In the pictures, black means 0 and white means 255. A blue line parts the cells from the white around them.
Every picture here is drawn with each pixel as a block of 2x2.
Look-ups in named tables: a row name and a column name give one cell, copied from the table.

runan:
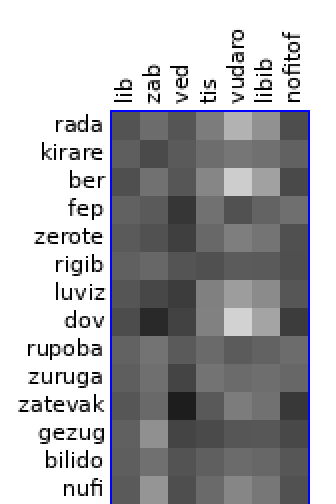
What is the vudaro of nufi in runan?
134
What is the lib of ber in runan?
79
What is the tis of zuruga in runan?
115
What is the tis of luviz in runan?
128
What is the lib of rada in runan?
83
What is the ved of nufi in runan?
78
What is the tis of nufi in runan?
106
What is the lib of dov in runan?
76
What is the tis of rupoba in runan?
106
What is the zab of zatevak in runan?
105

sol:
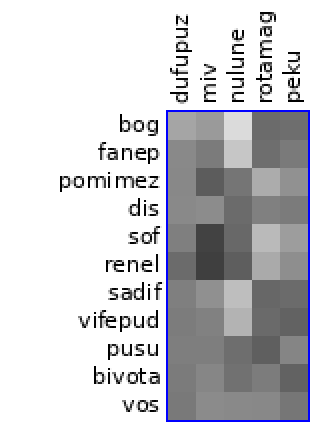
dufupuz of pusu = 126
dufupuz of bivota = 123
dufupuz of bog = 165
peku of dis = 123
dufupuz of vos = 121
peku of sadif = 107
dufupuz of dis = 137
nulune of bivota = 113
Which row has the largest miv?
bog

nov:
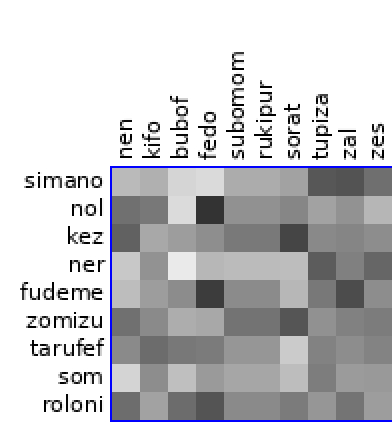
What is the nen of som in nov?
212
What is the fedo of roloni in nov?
84
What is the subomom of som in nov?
166
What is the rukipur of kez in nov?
121
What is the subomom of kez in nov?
121
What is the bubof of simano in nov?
213
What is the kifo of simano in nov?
176
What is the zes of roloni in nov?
157
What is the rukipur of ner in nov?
187
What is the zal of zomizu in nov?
129
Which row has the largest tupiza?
nol

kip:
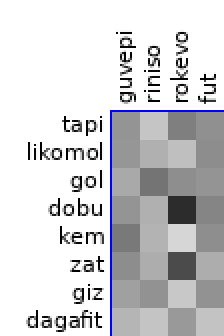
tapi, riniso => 197
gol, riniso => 116
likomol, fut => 141
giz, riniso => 146
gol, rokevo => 142
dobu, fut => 133
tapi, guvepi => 148
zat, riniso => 173
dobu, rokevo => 44
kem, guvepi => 121
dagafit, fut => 195
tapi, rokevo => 127
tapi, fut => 144
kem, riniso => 179
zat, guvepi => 141
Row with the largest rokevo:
kem

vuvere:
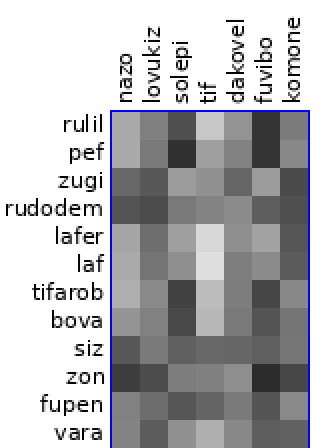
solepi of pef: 49
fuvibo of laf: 139
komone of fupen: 137
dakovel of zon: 142
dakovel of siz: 102
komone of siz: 118
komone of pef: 136
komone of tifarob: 136
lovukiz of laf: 116
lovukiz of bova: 129
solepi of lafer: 159
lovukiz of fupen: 109
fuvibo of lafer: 162
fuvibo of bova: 84
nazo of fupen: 129
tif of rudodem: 131
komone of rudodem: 80
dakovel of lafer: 142
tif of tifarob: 188
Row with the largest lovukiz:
tifarob

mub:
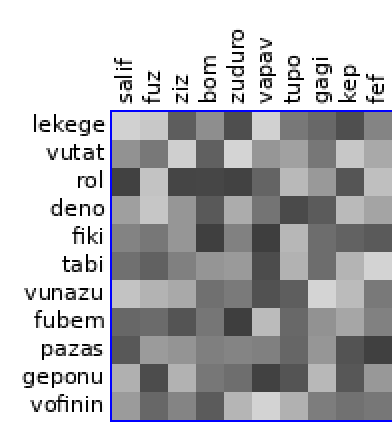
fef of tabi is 211
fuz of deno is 198
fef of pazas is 64
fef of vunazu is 121
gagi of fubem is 146
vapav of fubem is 187
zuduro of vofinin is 181
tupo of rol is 185
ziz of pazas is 148
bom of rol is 70
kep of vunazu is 187
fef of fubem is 129
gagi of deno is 91
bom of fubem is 118
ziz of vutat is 207
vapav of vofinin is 211
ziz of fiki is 150
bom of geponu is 119
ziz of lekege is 93

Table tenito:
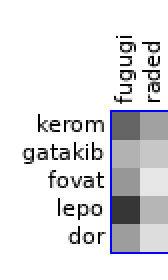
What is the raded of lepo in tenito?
182
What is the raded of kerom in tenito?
161
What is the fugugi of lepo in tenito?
54
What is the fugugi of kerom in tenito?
100
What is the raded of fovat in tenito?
230
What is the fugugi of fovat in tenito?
151
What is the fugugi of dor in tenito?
157
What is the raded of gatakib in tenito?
199
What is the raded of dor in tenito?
220
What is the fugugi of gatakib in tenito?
178

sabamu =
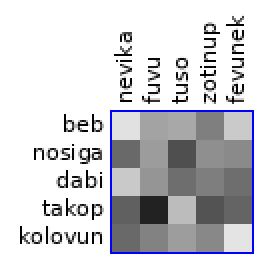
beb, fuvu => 163
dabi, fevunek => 110
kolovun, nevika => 105
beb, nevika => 225
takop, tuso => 188
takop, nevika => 96
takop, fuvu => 34
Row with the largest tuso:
takop

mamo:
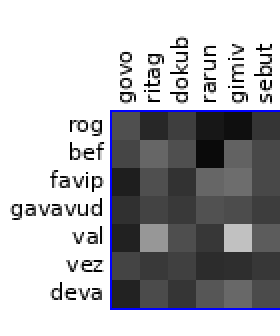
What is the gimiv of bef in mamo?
98
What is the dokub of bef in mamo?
79
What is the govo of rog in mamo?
79
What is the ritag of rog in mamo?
39
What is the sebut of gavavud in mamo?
61
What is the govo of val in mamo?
33

